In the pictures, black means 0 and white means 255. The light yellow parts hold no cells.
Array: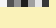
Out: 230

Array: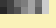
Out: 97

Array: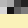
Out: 95

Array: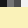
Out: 77

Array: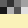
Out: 81

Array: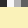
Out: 180

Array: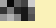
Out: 23
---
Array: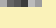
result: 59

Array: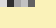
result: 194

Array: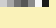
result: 86

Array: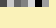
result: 129

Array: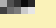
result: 11

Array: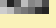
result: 189

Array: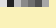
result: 138

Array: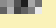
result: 30

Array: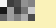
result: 145
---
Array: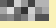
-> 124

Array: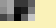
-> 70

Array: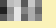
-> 88

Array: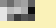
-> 228

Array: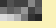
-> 217

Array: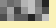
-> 79

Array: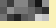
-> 117
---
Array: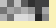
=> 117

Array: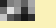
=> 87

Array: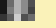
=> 93

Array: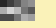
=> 75

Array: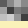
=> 206

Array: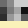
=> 152

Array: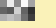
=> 192
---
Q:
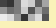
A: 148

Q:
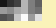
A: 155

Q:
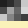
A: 74

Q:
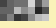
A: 100

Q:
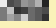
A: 122

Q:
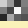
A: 126
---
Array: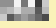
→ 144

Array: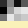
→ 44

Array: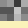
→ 140

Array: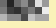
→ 107

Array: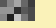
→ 88

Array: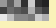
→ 151

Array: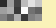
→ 43

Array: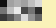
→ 14
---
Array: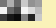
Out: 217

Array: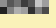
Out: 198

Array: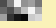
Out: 245

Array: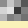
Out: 57

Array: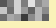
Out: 182

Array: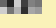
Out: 129

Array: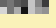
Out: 132
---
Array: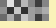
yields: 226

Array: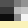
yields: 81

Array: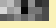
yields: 189

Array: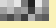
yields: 201

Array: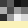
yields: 92

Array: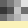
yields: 125
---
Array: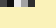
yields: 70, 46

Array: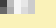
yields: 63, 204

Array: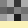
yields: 129, 142

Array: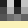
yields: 34, 99

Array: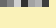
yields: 105, 62

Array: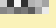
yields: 206, 233
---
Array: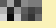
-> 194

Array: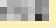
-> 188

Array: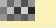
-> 122

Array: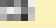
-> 137

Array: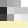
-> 242

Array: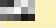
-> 78

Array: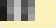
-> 200
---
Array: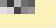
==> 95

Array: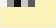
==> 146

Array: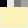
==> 162

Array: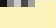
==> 133

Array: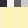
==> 201

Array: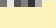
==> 117
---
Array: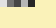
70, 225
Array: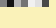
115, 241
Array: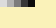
124, 220
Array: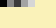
59, 214
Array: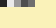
153, 234
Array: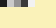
147, 242
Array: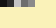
196, 196
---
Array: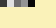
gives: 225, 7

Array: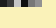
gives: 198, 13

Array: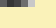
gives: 200, 54

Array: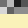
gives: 214, 30

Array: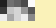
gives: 251, 32

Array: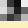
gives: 237, 14

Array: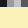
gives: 195, 24

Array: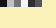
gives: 246, 18

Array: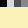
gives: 217, 9
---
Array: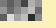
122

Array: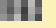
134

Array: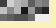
64

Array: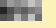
111

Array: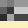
139

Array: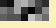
30

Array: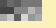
80

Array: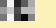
106
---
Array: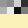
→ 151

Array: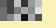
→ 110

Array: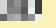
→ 211

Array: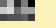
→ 202

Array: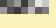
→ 71

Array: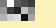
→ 152

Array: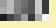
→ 171

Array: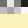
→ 113

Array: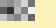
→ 92

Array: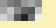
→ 167
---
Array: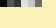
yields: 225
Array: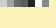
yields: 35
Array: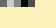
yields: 132
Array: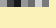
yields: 109
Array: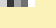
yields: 167
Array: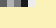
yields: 121
